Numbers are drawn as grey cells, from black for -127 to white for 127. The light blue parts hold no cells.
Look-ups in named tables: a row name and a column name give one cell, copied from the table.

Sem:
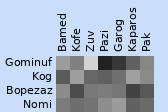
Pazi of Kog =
-31
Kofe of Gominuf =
0
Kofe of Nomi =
-17
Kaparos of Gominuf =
-30
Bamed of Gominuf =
28
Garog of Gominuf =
-72
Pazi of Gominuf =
-94
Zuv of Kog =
-24
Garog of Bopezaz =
-9

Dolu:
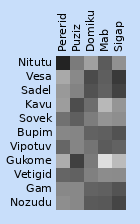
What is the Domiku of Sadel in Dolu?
-45
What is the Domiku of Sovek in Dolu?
-2
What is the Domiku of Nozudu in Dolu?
-37
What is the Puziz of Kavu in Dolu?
-50
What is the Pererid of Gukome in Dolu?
45
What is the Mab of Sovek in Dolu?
20
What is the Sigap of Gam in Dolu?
-44
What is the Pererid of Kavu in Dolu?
29
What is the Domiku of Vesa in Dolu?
-52
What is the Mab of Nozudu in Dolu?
-39
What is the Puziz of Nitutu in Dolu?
-4

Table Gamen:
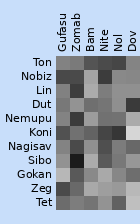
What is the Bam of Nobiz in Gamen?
36
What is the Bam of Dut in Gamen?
-16
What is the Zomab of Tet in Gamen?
-2
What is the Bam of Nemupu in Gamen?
28
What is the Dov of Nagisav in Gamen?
-23
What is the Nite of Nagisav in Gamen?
-48
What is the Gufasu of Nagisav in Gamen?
3
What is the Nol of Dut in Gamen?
15
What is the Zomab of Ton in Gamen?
-5
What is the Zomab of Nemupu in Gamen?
-68
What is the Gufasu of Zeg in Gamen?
-53
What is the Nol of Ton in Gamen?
-57
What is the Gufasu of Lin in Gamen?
1

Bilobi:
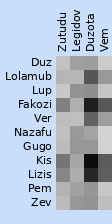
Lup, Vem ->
69
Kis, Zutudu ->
-10
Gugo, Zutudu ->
60
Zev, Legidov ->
24
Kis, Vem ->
-35
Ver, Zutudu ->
61
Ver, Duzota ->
-30
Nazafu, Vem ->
83
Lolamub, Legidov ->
55
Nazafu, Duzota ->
35
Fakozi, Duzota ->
-97
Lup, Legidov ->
18
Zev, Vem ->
62
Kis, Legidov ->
38
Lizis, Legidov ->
46
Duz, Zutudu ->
66
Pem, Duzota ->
22

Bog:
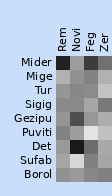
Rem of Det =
25
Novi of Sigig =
9
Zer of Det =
41
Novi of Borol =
26
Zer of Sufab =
37
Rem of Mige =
49
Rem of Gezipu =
22

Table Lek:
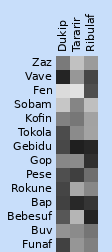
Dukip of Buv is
19
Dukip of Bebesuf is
-40
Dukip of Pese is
-48
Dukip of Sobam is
70
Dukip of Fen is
91
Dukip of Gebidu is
-55
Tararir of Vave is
23
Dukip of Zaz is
-5
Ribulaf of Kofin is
34

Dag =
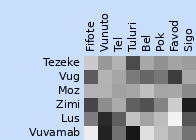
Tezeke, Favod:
36
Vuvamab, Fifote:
109
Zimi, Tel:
43
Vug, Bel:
-25
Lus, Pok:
61
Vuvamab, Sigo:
-13
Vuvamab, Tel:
-14
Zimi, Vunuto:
14
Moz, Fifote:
50
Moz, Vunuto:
50
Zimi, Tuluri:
-31
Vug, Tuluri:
-4
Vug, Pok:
-8

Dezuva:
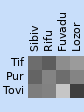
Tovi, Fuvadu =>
70
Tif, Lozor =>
27
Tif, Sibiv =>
-18
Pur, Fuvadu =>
-18
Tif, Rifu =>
-34
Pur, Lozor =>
4
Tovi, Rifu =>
2
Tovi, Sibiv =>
-2
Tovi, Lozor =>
-65
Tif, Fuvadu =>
13
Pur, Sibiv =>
-27
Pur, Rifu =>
4

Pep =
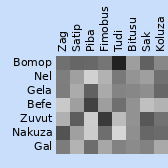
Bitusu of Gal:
11
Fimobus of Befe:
30
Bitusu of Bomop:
30
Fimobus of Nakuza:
-17
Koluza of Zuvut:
-13
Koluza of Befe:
51
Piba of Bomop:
-23
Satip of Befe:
31
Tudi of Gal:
2
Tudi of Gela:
4
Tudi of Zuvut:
60
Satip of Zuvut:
-34
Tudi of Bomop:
-94
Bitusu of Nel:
20
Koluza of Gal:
41
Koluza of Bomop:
8
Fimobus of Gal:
39
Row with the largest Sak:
Befe

